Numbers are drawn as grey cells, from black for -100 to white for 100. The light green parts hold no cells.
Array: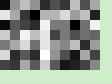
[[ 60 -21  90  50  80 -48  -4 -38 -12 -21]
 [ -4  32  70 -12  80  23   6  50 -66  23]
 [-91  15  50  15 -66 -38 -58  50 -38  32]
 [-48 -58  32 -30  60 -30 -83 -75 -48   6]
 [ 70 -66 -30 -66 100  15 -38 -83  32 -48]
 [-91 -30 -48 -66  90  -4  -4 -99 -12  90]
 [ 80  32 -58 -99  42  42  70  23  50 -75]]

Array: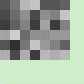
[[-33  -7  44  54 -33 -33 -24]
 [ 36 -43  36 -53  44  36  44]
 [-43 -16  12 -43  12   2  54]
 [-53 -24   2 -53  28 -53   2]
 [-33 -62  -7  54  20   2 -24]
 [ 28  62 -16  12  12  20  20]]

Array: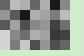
[[ 66  -3  56 -39  17 -39 -21]
 [-21  47  37 -21  37 -81   7]
 [ 66   7 -13  37  27 -57 -49]
 [-30  27 -39   7  17 -49 -13]
 [ 17 -30 -81  37  27  -3  47]]

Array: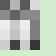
[[ 86  60  86  -2]
 [ 78  51  78  -2]
 [ 60 -50  60 -58]
 [  8 -22   8   8]
 [-30  41 -30  70]]

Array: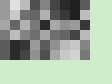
[[ 21  75  47 -38   3 -47 -67 -75 -29]
 [ 30 -21  38  -5 -67  30  13  21 -57]
 [ -5  47   3 -13  30 -13 -21 -47  47]
 [ 21  57 -13 -21  38 -38 -57 -75  47]
 [-29 -67 -47  13 -38  30  57  65  -5]
 [-29 -67 -57  21 -29  13  47  57   3]]

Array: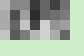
[[ 34 -20  53 -48  62  15  24]
 [ 34 -38  24 -66 -20 -12  -3]
 [ 44   6   6 -56 -20 -48 -12]
 [ 53 -29  -3  44  62  34 -20]]
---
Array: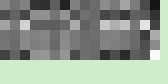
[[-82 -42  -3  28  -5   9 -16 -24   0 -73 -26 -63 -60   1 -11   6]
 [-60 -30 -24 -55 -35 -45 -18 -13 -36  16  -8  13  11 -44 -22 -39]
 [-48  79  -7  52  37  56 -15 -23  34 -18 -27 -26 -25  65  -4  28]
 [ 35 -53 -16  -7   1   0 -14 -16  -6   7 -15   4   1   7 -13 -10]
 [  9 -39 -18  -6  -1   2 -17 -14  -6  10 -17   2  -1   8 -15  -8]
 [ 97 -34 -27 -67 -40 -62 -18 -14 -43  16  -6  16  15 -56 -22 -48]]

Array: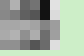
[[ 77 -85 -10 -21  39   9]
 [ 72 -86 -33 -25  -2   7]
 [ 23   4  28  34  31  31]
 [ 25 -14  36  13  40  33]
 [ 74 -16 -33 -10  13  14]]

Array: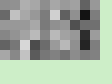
[[ 19 -23  26  21  31  11  31  37  14  11]
 [ -2 -85  13 -25  63  -3  19  32  51 -18]
 [-12 -14 -37  18  13  -4  32  20  19  19]
 [ 22 -65  19  27  45   5  46  28  15   5]
 [ -1 -72  13  44  21 -15 -40  69  -7 -22]
 [  1  -4  10 -10   1  -7 -29  52   7  31]]

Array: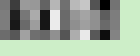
[[ -10 -100  -35   55   45  -12   43  -22   19   21  -52   -6]
 [  -2  -27   14   29   18  -17   84  -82   34   -7  -76   -2]
 [  -1  -17   13   25   12  -15   84  -83   23  -17  -81   -2]
 [   3  -90  -31   83   36  -33   13  -19  -13   26  -32  -15]]

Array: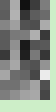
[[ -2 -53 -87  34 -24]
 [-16 -27 -59  40 -27]
 [ 34 -39 -36  25   4]
 [-55  37  -3  -5 -28]
 [-30 -34 -80  13 -29]
 [-58  -5 -76  23 -55]
 [ 15 -36 -31  31   7]
 [ 84 -44 -20 -15  30]
 [-37  28   6 -11 -11]
 [-45  32  27  12  -2]]

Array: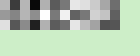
[[-14  31  59  75  81  -6 -29  39 -93  43 -53  44]
 [-25  53  64  -6 -23  89  -5  99  11  42   4  20]
 [-33 -36  28  48  80 -12 -28  39 -75   9 -32  76]]
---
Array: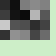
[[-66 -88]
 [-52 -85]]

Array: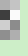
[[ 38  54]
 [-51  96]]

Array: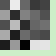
[[-34  84]
 [ 25 -66]]

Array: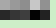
[[ 32  20]
 [-69 -58]]

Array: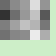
[[-17   8]
 [-61 -14]]

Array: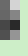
[[-17  66]
 [-19   4]]
